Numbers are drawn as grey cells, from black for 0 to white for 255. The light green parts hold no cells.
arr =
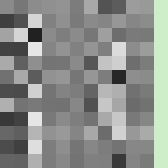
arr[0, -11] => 138
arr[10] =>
[76, 64, 222, 125, 142, 117, 135, 125, 115, 135, 135]
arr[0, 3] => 144
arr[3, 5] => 129
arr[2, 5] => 139
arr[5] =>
[113, 169, 92, 146, 150, 118, 150, 125, 39, 142, 139]
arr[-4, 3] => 121
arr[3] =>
[66, 65, 230, 133, 147, 129, 148, 127, 219, 140, 156]
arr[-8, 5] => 138
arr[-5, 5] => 135
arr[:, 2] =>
[140, 213, 33, 230, 143, 92, 208, 121, 229, 181, 222, 176]
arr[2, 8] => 109
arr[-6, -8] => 116
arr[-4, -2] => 121
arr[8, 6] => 115
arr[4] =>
[170, 96, 143, 116, 117, 138, 86, 195, 207, 110, 124]
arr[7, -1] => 114
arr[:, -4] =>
[83, 133, 159, 127, 195, 125, 183, 198, 169, 108, 125, 127]
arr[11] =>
[100, 98, 176, 124, 136, 115, 128, 127, 57, 132, 122]
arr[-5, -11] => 176
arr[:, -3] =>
[92, 151, 109, 219, 207, 39, 175, 166, 199, 209, 115, 57]
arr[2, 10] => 121
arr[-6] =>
[77, 75, 208, 116, 131, 125, 100, 183, 175, 113, 122]
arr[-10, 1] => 213
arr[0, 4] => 147

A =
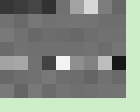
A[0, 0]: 54
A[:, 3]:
[49, 113, 109, 112, 66, 120, 107]
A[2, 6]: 110
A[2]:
[121, 113, 104, 109, 107, 104, 110, 113, 112]
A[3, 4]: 112
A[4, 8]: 23
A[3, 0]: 106
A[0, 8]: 102
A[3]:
[106, 114, 112, 112, 112, 111, 114, 108, 117]
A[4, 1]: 167
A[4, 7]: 189
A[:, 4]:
[113, 115, 107, 112, 243, 110, 115]
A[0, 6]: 215
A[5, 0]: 104
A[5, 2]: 113
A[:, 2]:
[69, 119, 104, 112, 113, 113, 120]

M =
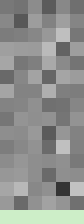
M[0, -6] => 120
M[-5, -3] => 107
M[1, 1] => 88
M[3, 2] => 155
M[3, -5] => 156
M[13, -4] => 136
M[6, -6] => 165
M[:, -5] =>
[115, 88, 127, 156, 119, 135, 131, 133, 148, 140, 136, 150, 154, 184, 106]
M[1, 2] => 157
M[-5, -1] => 129
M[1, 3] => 130
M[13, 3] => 144
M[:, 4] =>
[136, 159, 191, 99, 138, 165, 127, 114, 117, 150, 192, 144, 143, 52, 148]
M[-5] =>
[125, 136, 146, 107, 192, 129]
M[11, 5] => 121
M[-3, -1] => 141
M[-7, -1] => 147
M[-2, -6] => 166
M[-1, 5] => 112
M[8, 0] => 118
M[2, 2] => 135
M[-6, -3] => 91
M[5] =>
[105, 135, 163, 102, 165, 156]

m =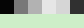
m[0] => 5
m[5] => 48
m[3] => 230

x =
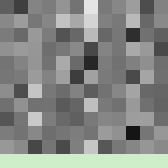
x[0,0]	95
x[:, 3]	[124, 134, 124, 110, 114, 131, 120, 114, 125, 110, 117]
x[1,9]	185
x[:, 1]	[63, 156, 105, 154, 131, 122, 78, 145, 117, 115, 138]
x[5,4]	160
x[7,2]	113
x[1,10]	104
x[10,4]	74
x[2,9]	46
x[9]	[124, 115, 136, 110, 117, 125, 116, 155, 145, 21, 118, 151]
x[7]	[112, 145, 113, 114, 90, 101, 191, 121, 113, 153, 112, 99]
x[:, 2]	[132, 119, 153, 150, 149, 155, 196, 113, 201, 136, 71]
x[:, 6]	[228, 212, 186, 72, 39, 161, 93, 191, 121, 116, 197]
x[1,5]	168
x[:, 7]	[121, 128, 103, 132, 124, 122, 114, 121, 134, 155, 87]
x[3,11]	73
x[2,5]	104
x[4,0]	116
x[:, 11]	[130, 137, 96, 73, 110, 112, 101, 99, 108, 151, 137]
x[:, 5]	[115, 168, 104, 137, 106, 61, 130, 101, 96, 125, 127]
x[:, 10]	[77, 104, 113, 153, 143, 165, 104, 112, 158, 118, 150]
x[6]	[141, 78, 196, 120, 108, 130, 93, 114, 135, 164, 104, 101]
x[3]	[145, 154, 150, 110, 120, 137, 72, 132, 118, 169, 153, 73]

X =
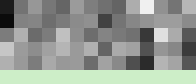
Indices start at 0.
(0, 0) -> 28
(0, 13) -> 182
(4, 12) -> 164
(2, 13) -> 87
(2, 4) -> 192
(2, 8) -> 121
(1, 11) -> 157
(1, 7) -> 66
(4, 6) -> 108
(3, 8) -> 170
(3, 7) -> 100
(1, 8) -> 116
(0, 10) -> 240
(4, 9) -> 79
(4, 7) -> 162
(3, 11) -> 149
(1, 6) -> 144
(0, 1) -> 115
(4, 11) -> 180

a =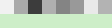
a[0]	241
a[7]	179
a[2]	60
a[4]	132

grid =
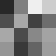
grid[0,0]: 40
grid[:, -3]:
[127, 168, 75, 57]
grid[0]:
[40, 127, 239, 205]
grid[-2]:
[168, 75, 136, 163]
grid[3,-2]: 100
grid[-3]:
[78, 168, 65, 109]

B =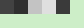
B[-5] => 66
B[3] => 223

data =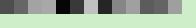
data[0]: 78
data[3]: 168
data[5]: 57
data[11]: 100

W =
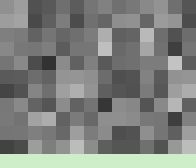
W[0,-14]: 144
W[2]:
[127, 123, 98, 117, 102, 111, 124, 174, 96, 100, 185, 110, 81, 109]
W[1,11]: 155
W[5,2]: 109
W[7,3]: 85
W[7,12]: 182
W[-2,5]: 158
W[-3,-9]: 123
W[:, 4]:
[111, 125, 102, 92, 139, 148, 159, 140, 98, 104, 146]
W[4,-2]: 195
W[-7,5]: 97
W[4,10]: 124
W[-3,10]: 120
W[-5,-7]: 95
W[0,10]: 137
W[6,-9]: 175
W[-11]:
[144, 157, 81, 89, 111, 92, 117, 129, 112, 120, 137, 147, 111, 85]
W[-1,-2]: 152
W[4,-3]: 124
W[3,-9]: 118
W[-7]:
[117, 137, 76, 50, 139, 97, 128, 89, 109, 112, 124, 124, 195, 93]
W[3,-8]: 118
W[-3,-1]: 128
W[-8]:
[136, 120, 118, 126, 92, 118, 118, 191, 105, 112, 166, 113, 63, 117]
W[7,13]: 96
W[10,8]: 85
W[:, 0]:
[144, 157, 127, 136, 117, 90, 69, 120, 121, 117, 66]
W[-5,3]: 111
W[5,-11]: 98
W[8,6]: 104
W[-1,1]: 75
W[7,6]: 116
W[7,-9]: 98
